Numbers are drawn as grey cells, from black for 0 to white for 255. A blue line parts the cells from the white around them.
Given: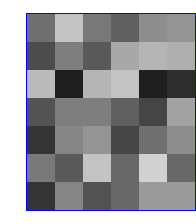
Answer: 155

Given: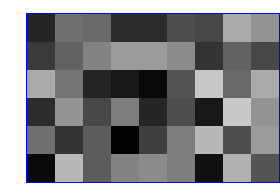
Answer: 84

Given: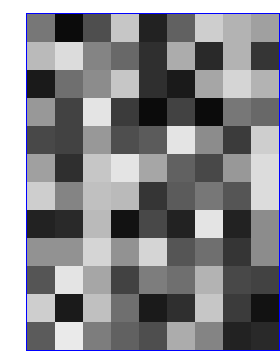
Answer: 41

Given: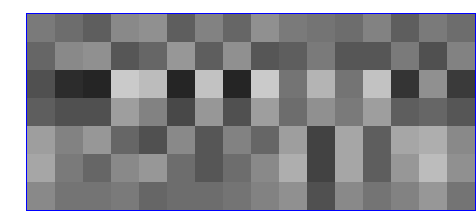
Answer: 116

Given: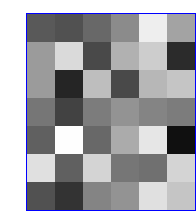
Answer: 197
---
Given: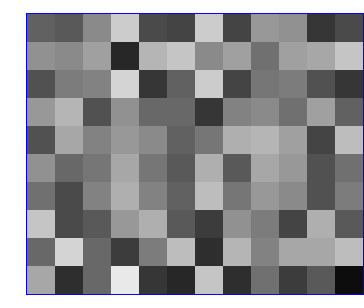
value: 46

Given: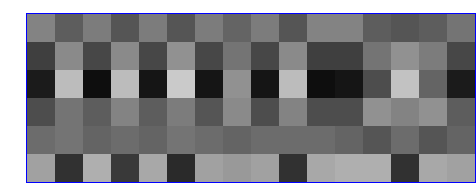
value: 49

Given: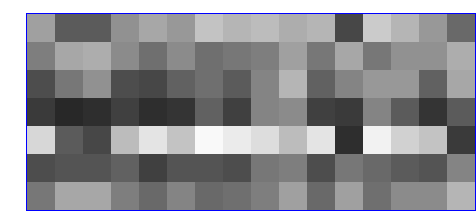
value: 167

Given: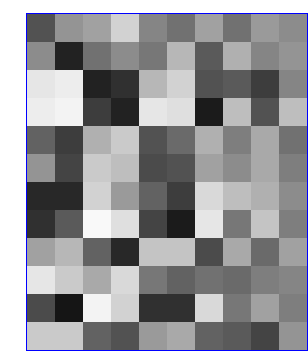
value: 202

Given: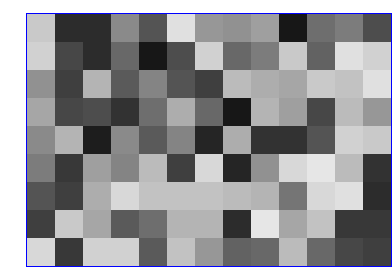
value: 56

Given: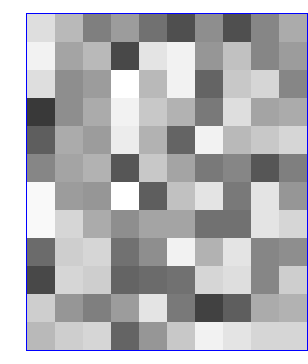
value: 206

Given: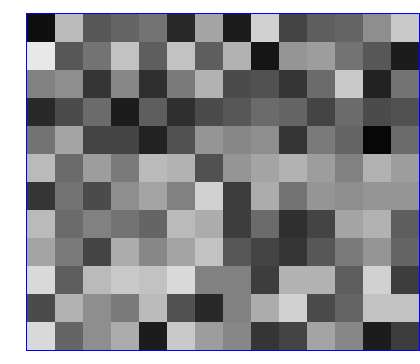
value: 101

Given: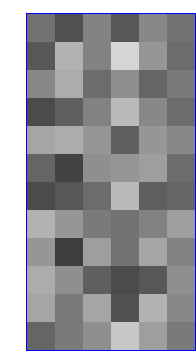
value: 122
